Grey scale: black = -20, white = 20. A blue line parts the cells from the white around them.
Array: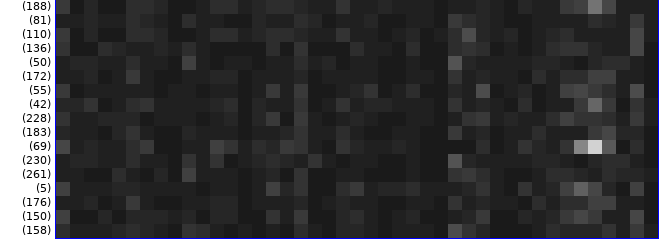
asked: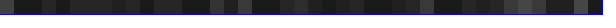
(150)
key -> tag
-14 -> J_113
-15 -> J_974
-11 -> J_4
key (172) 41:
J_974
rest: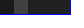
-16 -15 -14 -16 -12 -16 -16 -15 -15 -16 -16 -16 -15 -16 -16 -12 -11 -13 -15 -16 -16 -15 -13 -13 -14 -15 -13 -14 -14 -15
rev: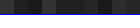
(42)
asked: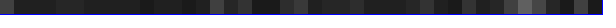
(5)

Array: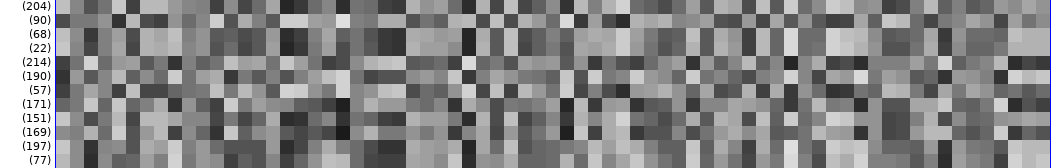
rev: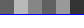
(214)
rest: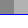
4 4 -1 -3 1 -12 7 2 -8 -1 -2 0 5 -14 9 -11 4 5 -12 -6 -5 3 -11 1 1 6 5 3 -4 -11 -2 9 -1 0 -13 3 -7 -7 6 6 11 -4 -5 -1 13 -13 -7 -10
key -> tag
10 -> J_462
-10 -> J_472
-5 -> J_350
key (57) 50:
J_472

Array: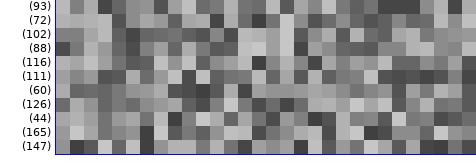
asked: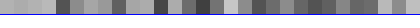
(72)
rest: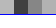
1 -9 6 0 5 3 9 -4 -4 2 -1 5 -7
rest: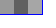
7 -9 7 -3 -10 -2 11 2 -7 -3 2 -4 -7 -5 1 -4 -3 9 2 10
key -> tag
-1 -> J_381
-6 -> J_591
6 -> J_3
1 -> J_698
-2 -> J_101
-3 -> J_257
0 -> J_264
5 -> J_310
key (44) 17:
J_264
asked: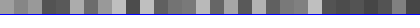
(111)
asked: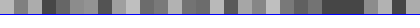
(93)
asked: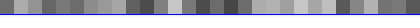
(126)

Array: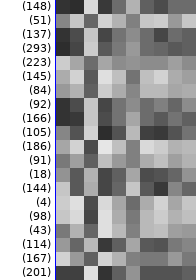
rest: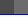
-3
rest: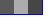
-4 11 -6 -11 1 -4
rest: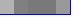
-1
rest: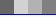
11 12 4 11

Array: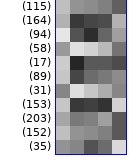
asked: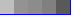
(152)
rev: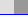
(58)
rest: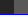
-6 -8
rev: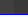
(153)
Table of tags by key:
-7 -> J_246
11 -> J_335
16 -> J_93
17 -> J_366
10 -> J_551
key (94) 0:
J_93
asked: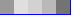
(58)

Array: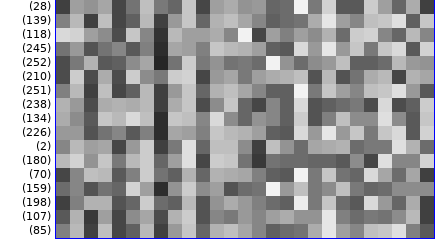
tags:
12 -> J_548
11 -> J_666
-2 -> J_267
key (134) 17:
J_548
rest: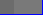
15 8 -3
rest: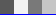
-2 -4 14 6 -3 6 -10

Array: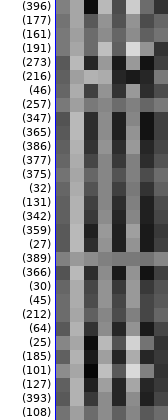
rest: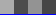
4 -9 -6
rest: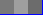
2 -4 2 -5 -2
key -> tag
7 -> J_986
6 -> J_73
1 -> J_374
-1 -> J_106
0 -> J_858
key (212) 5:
J_858
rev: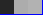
(216)
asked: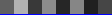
(342)
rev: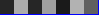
(185)

